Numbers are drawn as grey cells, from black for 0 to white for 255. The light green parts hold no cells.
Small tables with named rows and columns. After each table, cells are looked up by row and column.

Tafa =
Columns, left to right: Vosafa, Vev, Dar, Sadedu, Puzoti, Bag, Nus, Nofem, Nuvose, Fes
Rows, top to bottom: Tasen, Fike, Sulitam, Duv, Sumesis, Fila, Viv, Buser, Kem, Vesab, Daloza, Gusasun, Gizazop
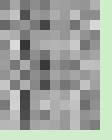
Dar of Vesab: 68
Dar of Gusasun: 76
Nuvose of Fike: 139
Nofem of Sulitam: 115
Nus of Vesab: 162
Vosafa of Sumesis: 133
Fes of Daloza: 144
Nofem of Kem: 135
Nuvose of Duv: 147
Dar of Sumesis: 53
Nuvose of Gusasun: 146
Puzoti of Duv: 158
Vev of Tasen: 166
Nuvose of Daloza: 110
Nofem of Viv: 119
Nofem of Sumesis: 201

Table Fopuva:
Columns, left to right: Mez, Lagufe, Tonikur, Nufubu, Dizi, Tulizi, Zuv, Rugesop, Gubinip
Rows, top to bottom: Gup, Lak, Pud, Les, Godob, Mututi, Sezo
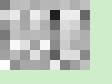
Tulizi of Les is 148
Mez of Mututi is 162
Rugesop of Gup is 175
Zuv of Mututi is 221
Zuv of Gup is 193
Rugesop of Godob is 174
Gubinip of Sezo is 190
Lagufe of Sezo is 145
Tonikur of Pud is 168
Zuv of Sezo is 131
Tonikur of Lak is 166
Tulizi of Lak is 30

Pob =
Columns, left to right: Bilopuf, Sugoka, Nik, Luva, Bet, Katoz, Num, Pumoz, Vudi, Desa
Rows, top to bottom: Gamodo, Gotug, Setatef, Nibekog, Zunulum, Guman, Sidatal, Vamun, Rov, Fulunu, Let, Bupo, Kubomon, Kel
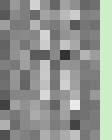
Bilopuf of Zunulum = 99
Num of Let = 164
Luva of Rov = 152
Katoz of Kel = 148
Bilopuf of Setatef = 158
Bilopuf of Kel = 81
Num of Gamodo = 162

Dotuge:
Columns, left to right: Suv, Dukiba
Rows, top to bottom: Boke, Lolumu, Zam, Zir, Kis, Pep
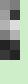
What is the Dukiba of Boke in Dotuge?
124
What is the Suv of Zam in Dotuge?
178
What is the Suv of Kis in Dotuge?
35
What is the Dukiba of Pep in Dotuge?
36
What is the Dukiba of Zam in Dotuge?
220
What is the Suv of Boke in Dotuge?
142
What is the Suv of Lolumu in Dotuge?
159
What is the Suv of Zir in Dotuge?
124
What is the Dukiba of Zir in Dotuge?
178
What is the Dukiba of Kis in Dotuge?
56
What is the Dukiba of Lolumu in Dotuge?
54
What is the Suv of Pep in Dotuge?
56
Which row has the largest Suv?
Zam

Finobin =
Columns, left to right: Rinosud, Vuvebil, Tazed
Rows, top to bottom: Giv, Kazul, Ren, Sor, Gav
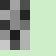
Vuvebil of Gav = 76
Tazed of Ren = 111
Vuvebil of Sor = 29
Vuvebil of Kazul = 137
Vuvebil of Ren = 138
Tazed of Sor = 179
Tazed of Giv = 78
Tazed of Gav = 177
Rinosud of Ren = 51
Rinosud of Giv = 44
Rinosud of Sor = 144
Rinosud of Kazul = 164
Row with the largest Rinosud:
Gav

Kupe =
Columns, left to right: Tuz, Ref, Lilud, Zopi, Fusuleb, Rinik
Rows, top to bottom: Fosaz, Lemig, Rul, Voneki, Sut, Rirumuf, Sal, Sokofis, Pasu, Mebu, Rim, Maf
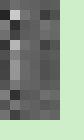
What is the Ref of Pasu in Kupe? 119
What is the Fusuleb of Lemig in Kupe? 61
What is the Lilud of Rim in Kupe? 101
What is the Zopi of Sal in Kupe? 96
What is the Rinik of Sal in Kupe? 88
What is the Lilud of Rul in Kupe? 89
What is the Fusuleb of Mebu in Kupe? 111
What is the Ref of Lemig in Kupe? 201
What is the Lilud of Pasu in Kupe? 101
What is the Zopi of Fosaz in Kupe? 97
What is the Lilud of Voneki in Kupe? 93
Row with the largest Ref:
Lemig

